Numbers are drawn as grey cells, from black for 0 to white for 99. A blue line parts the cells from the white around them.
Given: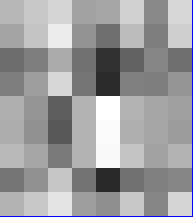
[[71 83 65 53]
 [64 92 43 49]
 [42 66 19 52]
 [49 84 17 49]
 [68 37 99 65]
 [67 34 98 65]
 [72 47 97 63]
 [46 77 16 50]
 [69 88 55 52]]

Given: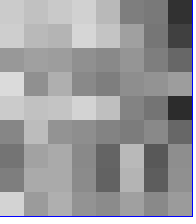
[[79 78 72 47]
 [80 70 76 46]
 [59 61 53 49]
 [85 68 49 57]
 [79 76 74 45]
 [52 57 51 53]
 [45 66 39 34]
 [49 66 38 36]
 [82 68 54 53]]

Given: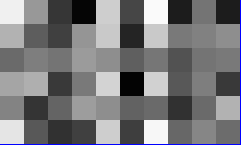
[[93 21 80 97 45]
 [69 25 78 78 50]
 [41 45 55 46 45]
 [64 22 82 81 49]
 [51 39 55 41 41]
 [89 19 80 96 52]]

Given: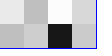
[[91 98]
 [74  9]]

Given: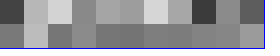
[[26 82 64 83 23 36]
 [47 46 46 49 51 60]]

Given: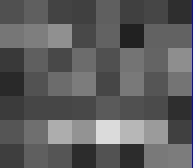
[[31 26 37 27]
 [46 56 38 38]
 [22 28 31 39]
 [16 42 27 33]
 [23 27 35 29]
 [33 67 85 60]
 [24 33 32 47]]

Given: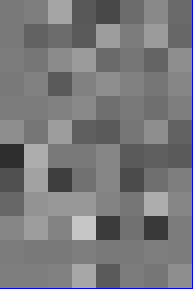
[[47 64 28 53]
 [47 42 61 60]
 [48 54 41 39]
 [47 35 55 46]
 [48 50 43 43]
 [55 61 35 55]
 [18 47 52 37]
 [31 24 52 43]
 [40 59 51 67]
 [52 51 23 22]
 [48 47 47 49]
 [49 50 35 46]]

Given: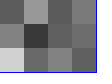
[[36 35]
 [50 37]
 [81 50]]
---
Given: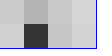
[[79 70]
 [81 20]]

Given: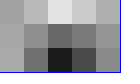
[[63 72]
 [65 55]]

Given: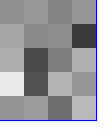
[[56 59]
 [64 53]]

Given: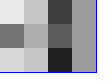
[[91 77]
 [45 67]]

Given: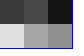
[[23 28]
 [87 64]]

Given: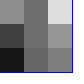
[[55 43]
 [25 43]]

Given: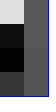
[[87 34]
 [ 6 34]]

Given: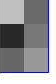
[[74 41]
 [16 47]]

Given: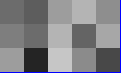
[[42 36]
 [49 42]]
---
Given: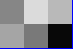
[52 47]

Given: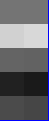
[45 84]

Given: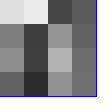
[86 24 69 44]

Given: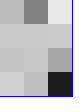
[73 78 64]

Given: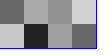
[40 13]

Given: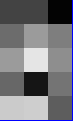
[26 60 55]

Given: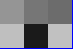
[58 10]

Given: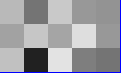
[72 77 88]

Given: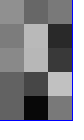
[56 72 22]
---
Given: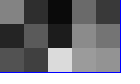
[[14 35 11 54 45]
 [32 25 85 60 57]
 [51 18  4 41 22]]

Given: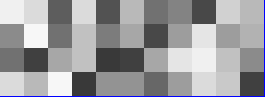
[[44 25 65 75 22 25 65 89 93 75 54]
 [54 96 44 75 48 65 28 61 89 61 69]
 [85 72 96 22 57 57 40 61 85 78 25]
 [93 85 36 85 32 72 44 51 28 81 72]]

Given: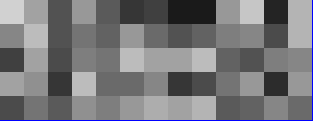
[[25 63 29 49 45 73 63 63 73 38 32 49 52]
 [29 45 35 56 49 59 67 63 70 35 38 52 41]
 [52 73 32 45 38 59 41 32 38 49 52 29 70]
 [63 56 21 73 41 41 52 21 29 45 59 17 59]
 [81 63 32 59 35 21 25 10 10 59 77 14 70]]

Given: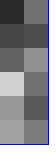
[[16 44]
 [27 30]
 [38 56]
 [59 34]
 [63 48]
 [81 44]]

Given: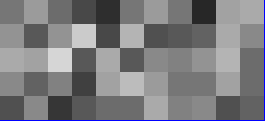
[[31 53 21 34 42 42 66 50 53 31 38]
 [46 60 42 28 18 46 60 46 15 63 66]
 [53 38 50 25 63 73 60 46 46 63 42]
 [57 34 57 79 28 70 31 34 38 66 53]
 [66 63 83 34 66 34 53 50 57 70 42]]

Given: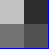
[[45 32]
 [75 18]]
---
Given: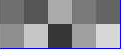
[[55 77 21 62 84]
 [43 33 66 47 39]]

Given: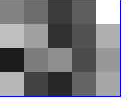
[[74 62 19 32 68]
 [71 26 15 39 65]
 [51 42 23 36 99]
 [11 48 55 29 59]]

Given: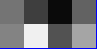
[[51 93 32 64]
 [45 24  4 38]]

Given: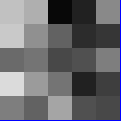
[[85 60 45 13 24]
 [78 56 38 17 21]
 [75 68  3 13 53]
 [49 38 64 31 28]
 [41 45 28 31 49]]

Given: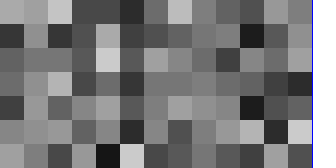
[[66 62 76 28 28 17 42 73 49 38 31 59 49]
 [62 49 28 59  8 79 28 34 46 34 25 62 31]
 [52 56 59 38 52 17 52 31 49 59 70 17 79]
 [42 56 70 28 42 21 46 46 49 42 38 25 17]
 [38 46 46 34 79 34 62 52 42 25 52 42 62]
 [25 59 38 52 62 34 49 62 56 52 11 31 38]
 [21 56 21 31 66 25 31 38 46 49 11 34 56]]

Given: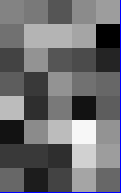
[[73 18 47  7 36]
 [51 47 33 54 61]
 [44 70 70 64  0]
 [40 11 26 64 40]
 [36 22 57 44 40]
 [26 57 33 29 14]
 [22 22 18 81 61]
 [ 7 54 73 96 57]]

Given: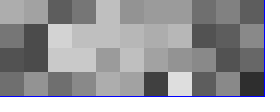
[[67 63 36 46 74 57 60 60 43 50 36]
 [46 29 82 74 74 71 67 71 32 36 53]
 [43 57 43 53 67 63 25 86 36 53 18]
 [32 29 78 78 60 74 63 57 53 32 40]]

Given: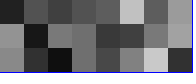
[[57  9 47 43 22 25 47 63]
 [53 19  6 43 28 50 78 19]
 [13 32 25 32 36 75 36 60]]
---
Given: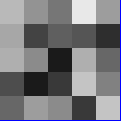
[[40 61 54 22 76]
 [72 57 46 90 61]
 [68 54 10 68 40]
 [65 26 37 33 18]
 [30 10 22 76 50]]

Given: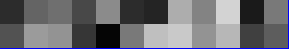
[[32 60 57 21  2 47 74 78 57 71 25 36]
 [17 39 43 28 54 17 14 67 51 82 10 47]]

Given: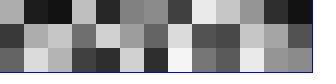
[[39 85 70 25 18 81 18 95 46 35 91 58 54]
 [22 67 77 43 81 61 39 85 32 28 77 64 32]
 [67 11  7 74 15 50 54 25 91 77 58 18  7]]

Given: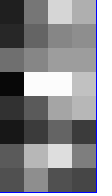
[[ 3 98 98 75]
 [35 71 86 49]
 [31 55 31 27]
 [43 52 61 61]
 [12 46 83 68]
 [15 39 52 55]
 [19 35 64 71]
 [ 9 23 39 23]]

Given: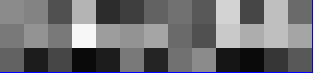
[[47 57 47 96 61 57 64 41 31 78 67 74 64]
 [54 51 31 70 17 24 38 44 34 82 27 74 41]
 [38 11 27  4 11 47 14 44 54  8  4 21 34]]

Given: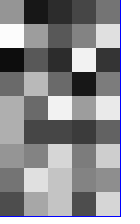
[[45 87 76 51 55]
 [41 72 41  9 48]
 [30 65 76 30 83]
 [98 61 34 51 87]
 [58 51 83 48 80]
 [68 41 94 61 91]
 [ 5 34 17 94 20]
 [68 27 27 23 38]
 [58  9 17 27 45]]
